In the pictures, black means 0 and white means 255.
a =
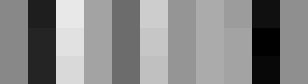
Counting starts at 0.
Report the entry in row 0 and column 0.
136
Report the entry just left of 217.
36
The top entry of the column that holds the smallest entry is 16
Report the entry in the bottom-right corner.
143
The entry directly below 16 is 1
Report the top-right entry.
143
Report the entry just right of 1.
143
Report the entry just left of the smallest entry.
163
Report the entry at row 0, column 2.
232
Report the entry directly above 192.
198

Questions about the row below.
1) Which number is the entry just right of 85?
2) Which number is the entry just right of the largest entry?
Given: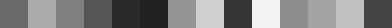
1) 41
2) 141

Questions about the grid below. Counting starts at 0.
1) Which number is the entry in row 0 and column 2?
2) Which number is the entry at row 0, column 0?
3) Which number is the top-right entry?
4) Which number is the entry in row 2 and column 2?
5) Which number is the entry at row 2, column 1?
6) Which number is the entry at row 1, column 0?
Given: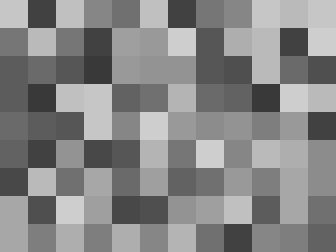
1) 192
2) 198
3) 198
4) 86
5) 106
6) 118

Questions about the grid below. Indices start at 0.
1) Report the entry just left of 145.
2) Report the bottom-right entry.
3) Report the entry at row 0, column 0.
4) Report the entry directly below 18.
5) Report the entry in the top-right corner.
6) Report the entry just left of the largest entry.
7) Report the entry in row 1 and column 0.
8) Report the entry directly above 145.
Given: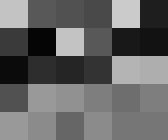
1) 153
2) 118
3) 195
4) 174
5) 30
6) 73
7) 58
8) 37

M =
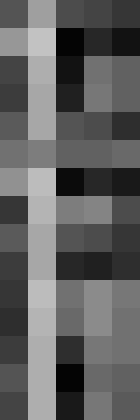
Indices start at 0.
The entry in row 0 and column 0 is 84
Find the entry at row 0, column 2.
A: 76
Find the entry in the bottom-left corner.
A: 68
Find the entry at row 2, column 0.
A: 68
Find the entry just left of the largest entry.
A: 151
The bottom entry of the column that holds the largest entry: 174
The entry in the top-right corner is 54
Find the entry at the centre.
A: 125
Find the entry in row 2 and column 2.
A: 18
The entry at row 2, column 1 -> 174
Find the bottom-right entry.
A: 90
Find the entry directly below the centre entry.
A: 84
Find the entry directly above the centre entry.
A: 11
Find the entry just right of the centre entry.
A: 132
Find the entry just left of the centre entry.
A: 180
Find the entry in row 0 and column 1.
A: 159

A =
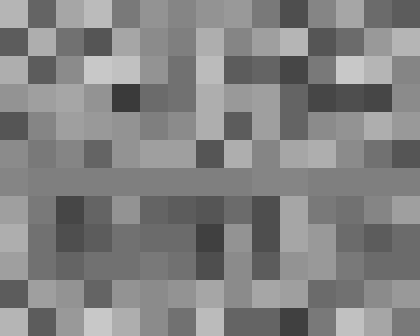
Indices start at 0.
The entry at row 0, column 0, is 181
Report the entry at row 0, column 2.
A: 166
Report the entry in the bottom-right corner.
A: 121
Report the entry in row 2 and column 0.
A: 174
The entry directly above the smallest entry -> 193
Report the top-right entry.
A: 92
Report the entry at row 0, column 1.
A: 100
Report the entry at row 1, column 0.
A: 92
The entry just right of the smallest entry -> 107
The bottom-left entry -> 181
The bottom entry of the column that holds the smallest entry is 174
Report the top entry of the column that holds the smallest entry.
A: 121
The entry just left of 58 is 147
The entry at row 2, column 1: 92
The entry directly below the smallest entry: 147
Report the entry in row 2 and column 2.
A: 139
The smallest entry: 58
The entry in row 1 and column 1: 174
